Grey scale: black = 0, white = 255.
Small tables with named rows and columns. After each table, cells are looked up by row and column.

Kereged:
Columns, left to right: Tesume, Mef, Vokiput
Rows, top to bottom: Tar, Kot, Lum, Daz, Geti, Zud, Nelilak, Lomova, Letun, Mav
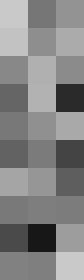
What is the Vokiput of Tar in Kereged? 147
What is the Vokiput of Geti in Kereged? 169
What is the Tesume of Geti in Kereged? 120
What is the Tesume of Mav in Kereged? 129
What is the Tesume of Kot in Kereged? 194
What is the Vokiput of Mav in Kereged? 201
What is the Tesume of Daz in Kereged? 101
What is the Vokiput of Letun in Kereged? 157
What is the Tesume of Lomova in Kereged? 121
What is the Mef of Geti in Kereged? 144

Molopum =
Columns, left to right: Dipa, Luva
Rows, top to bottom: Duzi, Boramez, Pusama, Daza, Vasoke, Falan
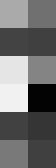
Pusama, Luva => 132
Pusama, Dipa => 229
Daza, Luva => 3
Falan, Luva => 64
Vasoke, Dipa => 65
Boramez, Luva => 64
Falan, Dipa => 121
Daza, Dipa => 241
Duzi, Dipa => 170
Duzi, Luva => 112

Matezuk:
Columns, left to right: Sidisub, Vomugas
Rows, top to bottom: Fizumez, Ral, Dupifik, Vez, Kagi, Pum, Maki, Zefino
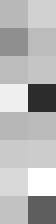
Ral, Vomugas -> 188
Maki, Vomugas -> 254
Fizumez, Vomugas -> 209
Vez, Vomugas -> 44
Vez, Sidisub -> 240
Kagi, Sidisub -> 183
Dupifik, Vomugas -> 197
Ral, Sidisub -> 143
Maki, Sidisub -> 217
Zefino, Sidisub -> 194
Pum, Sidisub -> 202
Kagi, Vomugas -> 187
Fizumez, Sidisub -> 185
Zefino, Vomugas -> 94
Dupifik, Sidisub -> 188
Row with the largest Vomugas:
Maki

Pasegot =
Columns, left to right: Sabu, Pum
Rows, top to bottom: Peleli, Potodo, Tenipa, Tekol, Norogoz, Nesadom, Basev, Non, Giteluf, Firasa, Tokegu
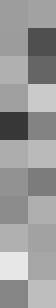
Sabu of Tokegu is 133
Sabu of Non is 140
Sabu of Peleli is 157
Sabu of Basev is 146
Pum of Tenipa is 101
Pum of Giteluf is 162
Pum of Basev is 124
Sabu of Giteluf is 176
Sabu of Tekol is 159
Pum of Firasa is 166
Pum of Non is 175
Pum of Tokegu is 190
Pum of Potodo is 79
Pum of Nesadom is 186
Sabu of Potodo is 156
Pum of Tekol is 202
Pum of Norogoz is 131
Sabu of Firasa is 231
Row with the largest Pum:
Tekol

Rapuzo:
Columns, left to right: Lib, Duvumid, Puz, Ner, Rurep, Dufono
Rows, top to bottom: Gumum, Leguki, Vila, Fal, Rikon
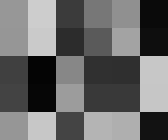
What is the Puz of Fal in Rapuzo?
156
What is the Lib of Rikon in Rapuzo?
150
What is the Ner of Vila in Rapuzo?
48
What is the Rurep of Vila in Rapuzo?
47
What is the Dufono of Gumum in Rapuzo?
10
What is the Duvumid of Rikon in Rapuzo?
199
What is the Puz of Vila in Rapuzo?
135
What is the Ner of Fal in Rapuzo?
57
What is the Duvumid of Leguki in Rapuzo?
202

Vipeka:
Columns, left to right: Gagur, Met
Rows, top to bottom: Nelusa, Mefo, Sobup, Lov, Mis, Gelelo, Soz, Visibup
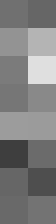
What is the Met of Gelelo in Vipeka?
107
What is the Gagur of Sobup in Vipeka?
123
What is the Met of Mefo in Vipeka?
180
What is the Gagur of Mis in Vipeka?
156
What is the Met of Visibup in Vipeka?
115
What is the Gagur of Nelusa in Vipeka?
112
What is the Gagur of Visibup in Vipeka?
105
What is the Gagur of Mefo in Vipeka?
147
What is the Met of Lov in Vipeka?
137
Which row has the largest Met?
Sobup

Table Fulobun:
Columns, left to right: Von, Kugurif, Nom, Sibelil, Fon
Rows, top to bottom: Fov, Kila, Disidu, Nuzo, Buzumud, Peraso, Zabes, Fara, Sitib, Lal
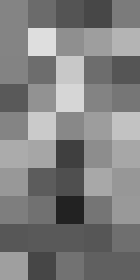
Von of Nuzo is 89
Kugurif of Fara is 113
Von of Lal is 159
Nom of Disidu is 200
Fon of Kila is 180
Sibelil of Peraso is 141
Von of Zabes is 152
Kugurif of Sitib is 89
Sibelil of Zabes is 168
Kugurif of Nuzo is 146
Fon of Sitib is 111
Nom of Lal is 114
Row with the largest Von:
Peraso

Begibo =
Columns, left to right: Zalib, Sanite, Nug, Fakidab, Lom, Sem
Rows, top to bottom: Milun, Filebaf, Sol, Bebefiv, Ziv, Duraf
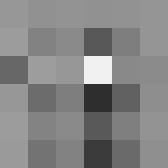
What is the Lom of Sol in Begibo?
137
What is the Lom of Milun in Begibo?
146
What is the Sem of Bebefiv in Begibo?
142
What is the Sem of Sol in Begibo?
139
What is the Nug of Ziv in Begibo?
138
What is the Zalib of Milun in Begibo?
151
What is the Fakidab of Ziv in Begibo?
89
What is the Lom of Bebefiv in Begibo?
96
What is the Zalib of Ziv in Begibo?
156
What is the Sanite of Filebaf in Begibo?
130
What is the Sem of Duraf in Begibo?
143
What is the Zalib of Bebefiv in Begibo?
151
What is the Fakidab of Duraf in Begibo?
59
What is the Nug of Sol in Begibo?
151
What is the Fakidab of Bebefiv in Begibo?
46
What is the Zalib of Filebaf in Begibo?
156
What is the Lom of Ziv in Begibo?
127
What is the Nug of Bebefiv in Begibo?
126
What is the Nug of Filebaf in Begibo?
138
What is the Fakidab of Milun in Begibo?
145

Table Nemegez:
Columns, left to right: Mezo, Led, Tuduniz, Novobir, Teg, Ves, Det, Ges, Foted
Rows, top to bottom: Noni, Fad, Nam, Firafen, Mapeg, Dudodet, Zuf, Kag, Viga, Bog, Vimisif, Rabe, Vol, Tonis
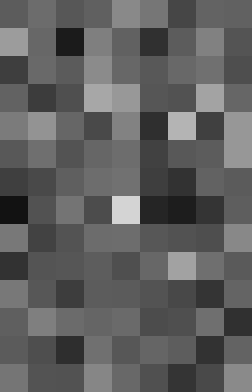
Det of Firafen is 82
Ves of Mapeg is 47
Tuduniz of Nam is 91
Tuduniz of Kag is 116
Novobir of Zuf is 109
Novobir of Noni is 96
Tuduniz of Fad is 27
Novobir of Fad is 127
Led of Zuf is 73
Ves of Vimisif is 83
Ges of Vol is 50
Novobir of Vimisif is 92
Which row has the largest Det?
Mapeg

